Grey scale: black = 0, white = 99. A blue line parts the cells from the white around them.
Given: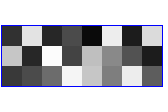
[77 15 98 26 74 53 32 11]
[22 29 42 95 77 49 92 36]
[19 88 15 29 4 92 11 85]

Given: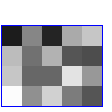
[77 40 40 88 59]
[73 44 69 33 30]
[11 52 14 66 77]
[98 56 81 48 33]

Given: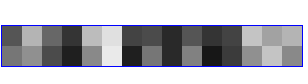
[46 56 29 12 53 91 12 46 16 50 9 23 56 76 53]
[33 70 40 20 73 87 26 29 16 33 20 26 76 63 70]

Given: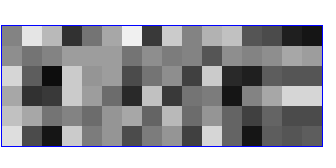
[65 19 22 79 61 42 16 75 22 45 48 8 51 65 83 83]
[86 29 8 79 48 58 29 48 58 25 83 39 8 36 33 36]
[83 36 5 79 58 61 29 45 55 25 79 16 12 36 33 33]
[55 45 51 61 61 61 45 55 48 51 33 55 51 55 65 61]
[75 65 45 51 42 58 65 39 72 42 58 39 25 39 29 29]
[51 89 72 19 45 65 93 22 79 51 69 75 33 29 12 8]

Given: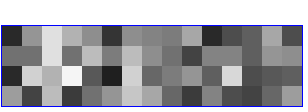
[61 26 73 23 44 58 77 65 40 23 51 30 26 40 61]
[44 44 87 44 73 48 73 55 44 26 51 51 37 58 55]
[16 58 87 69 55 20 55 51 48 65 16 30 37 65 30]
[16 81 69 95 34 12 81 40 48 58 37 84 30 34 37]

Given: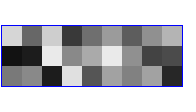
[7 11 91 53 66 91 56 26 29]
[83 40 80 22 43 60 36 56 70]
[47 53 11 87 33 63 50 63 15]

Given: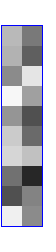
[44 15]
[58 31]
[69 37]
[79 41]
[72 47]
[31 51]
[93 54]
[96 62]
[83 75]
[54 89]

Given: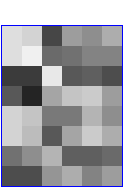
[34 14 64 76 79 61]
[23 23 90 34 37 30]
[30 30 58 67 51 61]
[44 55 70 37 37 41]
[82 73 34 64 79 67]
[82 76 47 47 70 55]
[86 82 27 61 55 67]
[86 93 41 44 51 51]
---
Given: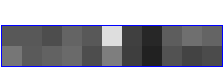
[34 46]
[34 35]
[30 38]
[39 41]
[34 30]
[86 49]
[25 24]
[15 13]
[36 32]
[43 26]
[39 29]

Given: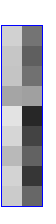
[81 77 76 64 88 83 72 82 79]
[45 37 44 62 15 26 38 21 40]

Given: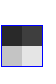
[16 76]
[24 89]

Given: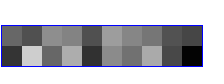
[40 20]
[31 80]
[55 40]
[51 67]
[31 19]
[61 54]
[52 44]
[46 66]
[32 28]
[27 1]

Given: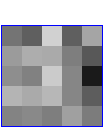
[45 60 55 70 51]
[37 67 50 66 53]
[81 66 79 71 49]
[37 49 52 52 62]
[64 34 10 36 48]

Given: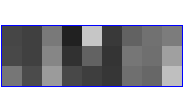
[27 28 46]
[25 25 29]
[47 52 60]
[13 19 28]
[77 38 24]
[22 20 21]
[38 46 43]
[44 43 40]
[48 62 74]
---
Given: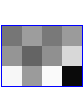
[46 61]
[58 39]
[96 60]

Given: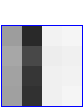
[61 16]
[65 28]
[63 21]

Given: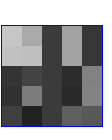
[77 66]
[75 74]
[20 26]

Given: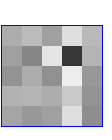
[67 73]
[62 52]
[57 67]

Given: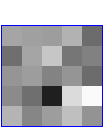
[64 62]
[43 64]
[58 61]

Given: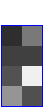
[18 47]
[25 25]
[32 93]

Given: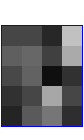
[27 27]
[37 40]
[28 38]

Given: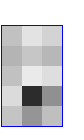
[75 88]
[70 77]
[75 91]

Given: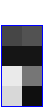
[27 32]
[8 8]
[91 46]
